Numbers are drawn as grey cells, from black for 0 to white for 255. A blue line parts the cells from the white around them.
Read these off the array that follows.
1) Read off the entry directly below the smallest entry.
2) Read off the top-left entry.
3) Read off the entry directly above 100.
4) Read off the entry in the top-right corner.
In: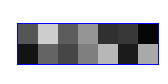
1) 169
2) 85
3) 205
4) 6

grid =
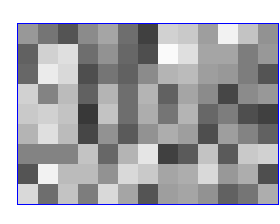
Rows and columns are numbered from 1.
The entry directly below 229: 201
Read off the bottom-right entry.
173
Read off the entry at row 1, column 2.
117
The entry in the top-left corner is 152
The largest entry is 250
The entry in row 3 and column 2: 235
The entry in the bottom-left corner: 217
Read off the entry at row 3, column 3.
217
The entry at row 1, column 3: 84
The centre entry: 173
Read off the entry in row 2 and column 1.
97
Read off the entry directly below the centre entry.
146
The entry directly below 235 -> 131
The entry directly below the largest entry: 180
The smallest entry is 56
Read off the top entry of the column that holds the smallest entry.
139
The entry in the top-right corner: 146
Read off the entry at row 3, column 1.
103
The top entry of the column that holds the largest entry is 209
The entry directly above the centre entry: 180
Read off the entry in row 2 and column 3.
223
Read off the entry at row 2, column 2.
209
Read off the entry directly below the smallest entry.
70
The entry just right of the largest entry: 223

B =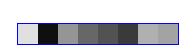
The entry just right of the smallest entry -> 149
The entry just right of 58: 176

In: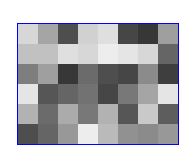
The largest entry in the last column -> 229
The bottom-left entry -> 78
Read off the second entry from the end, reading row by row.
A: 139
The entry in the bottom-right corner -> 152
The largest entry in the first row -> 223
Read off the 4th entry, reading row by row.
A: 209
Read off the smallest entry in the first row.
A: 55
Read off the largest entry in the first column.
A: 229
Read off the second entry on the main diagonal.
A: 193
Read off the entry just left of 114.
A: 101
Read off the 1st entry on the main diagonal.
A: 215
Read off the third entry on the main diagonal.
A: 55
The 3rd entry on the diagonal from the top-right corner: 70
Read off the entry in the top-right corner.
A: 159

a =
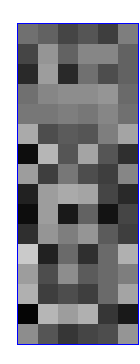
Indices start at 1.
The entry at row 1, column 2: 98
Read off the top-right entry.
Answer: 126
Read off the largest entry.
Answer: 202
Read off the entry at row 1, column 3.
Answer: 69
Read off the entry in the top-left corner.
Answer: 112
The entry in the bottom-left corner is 141
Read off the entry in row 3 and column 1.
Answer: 41
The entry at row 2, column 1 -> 69
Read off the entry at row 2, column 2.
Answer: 149
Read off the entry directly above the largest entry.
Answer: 47
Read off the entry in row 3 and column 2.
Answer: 157
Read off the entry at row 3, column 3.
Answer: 41
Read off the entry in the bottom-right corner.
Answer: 149
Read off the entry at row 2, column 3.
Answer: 98

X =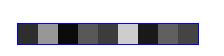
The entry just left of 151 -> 46
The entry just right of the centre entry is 205
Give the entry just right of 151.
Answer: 11

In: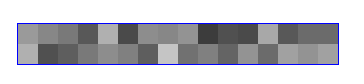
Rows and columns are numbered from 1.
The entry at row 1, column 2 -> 135
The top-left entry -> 154
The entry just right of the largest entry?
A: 113
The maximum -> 197
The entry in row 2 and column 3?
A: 94
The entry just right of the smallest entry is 80
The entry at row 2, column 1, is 176
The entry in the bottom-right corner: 161
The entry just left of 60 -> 147
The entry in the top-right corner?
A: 107
